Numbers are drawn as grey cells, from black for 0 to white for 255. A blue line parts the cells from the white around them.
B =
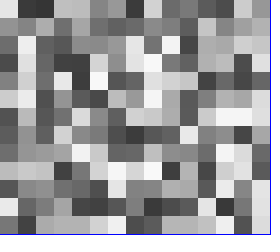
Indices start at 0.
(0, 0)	229
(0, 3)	191
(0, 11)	91
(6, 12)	245
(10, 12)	235
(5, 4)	90
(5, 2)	80
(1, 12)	133
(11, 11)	229
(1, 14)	178
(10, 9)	176
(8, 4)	242
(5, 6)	188
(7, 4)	137
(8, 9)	141
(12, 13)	82
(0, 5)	133
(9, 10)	180
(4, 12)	104
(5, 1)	235
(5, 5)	73
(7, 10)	233
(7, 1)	146
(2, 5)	138
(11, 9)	76
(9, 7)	214
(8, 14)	105
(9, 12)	207
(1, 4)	166
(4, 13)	71
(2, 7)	230
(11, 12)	57
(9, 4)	119
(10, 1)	137

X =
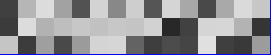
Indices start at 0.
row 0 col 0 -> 64
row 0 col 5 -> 211
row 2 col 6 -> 214
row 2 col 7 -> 99
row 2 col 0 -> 197
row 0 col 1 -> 182
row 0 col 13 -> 218
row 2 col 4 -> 155
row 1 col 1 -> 220
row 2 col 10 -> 69
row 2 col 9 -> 76
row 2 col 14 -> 156
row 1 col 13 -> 179
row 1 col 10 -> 65
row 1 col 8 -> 210

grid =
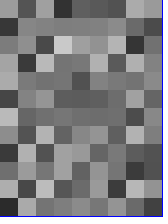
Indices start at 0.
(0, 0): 156
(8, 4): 153
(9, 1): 155
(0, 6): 82
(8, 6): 121
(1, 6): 139
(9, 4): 98
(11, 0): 43
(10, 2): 188
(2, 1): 143
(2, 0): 124
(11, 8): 65
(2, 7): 53
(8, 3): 161
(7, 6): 95
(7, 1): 83
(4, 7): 115
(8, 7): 92
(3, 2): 185
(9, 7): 59
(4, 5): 130
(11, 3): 126
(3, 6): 90
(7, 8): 126
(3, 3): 116
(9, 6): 117
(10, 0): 174
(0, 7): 171
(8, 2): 82
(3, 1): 58
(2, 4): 159
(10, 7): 183
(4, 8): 138

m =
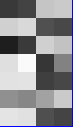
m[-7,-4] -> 57
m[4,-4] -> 226
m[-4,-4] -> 223
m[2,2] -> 208
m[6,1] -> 225
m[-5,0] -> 30
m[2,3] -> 194
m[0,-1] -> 202

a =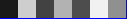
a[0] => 25
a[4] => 77
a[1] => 206

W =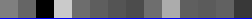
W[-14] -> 127
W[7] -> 76
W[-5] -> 172
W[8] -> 110
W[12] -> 97

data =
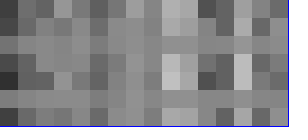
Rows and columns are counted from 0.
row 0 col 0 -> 63
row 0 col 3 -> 150
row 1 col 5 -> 109
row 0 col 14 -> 131
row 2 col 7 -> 142
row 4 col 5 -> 100
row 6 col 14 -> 104
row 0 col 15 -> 107
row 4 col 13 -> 188
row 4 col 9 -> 192
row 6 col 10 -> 163
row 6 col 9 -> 168
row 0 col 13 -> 159
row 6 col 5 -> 106
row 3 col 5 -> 106
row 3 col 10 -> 160
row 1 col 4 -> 137
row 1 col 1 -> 105
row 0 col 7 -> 157
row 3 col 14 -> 104
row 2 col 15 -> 139
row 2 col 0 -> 115
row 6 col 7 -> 144
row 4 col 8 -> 125
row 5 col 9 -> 144
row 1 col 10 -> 158
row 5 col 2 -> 138
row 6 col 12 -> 98
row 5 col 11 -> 135
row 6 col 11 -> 135
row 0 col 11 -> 81
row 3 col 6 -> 123

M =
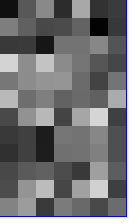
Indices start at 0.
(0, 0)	16
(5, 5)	96
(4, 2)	148
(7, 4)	115
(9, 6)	93
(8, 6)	79
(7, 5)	135
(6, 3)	68
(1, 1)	96
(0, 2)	137
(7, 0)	57
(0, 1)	88
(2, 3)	115
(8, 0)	48
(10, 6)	63
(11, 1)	156
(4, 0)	119
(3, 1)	141
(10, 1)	148
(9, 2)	97
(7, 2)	28
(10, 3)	70
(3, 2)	195

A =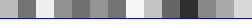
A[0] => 186
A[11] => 134
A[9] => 102
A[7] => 244

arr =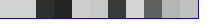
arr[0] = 210
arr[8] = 96
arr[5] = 200
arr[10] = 193

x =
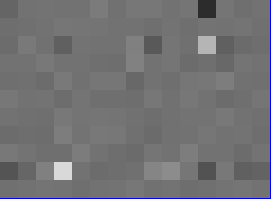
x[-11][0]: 101
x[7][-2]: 115
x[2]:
[108, 121, 113, 96, 115, 114, 114, 128, 89, 117, 112, 181, 96, 107, 110]
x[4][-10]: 118
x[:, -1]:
[114, 112, 110, 114, 112, 117, 112, 110, 115, 99, 114]
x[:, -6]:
[114, 115, 117, 117, 111, 113, 113, 113, 114, 140, 115]
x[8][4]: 124
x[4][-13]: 108
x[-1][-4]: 112
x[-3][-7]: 117
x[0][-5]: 117
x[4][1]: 112
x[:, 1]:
[114, 112, 121, 114, 112, 114, 112, 110, 115, 102, 114]
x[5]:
[119, 114, 115, 109, 116, 111, 111, 110, 119, 113, 119, 114, 108, 111, 117]
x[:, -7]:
[119, 111, 89, 114, 114, 119, 110, 107, 117, 133, 113]
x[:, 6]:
[113, 114, 114, 110, 118, 111, 116, 119, 110, 110, 115]
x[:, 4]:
[114, 117, 115, 114, 113, 116, 116, 115, 124, 114, 111]
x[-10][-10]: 116
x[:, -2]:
[111, 116, 107, 116, 113, 111, 114, 115, 108, 96, 117]
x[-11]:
[101, 114, 115, 114, 114, 123, 113, 119, 119, 114, 117, 44, 117, 111, 114]
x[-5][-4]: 115
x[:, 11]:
[44, 115, 181, 111, 119, 114, 115, 118, 114, 82, 112]
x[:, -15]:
[101, 110, 108, 114, 111, 119, 114, 108, 120, 84, 112]
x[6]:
[114, 112, 111, 120, 116, 117, 116, 113, 110, 113, 115, 115, 120, 114, 112]
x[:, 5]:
[123, 116, 114, 111, 118, 111, 117, 120, 114, 108, 114]
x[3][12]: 104
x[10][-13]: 116
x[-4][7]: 112
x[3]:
[114, 114, 120, 114, 114, 111, 110, 129, 114, 117, 108, 111, 104, 116, 114]
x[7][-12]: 125
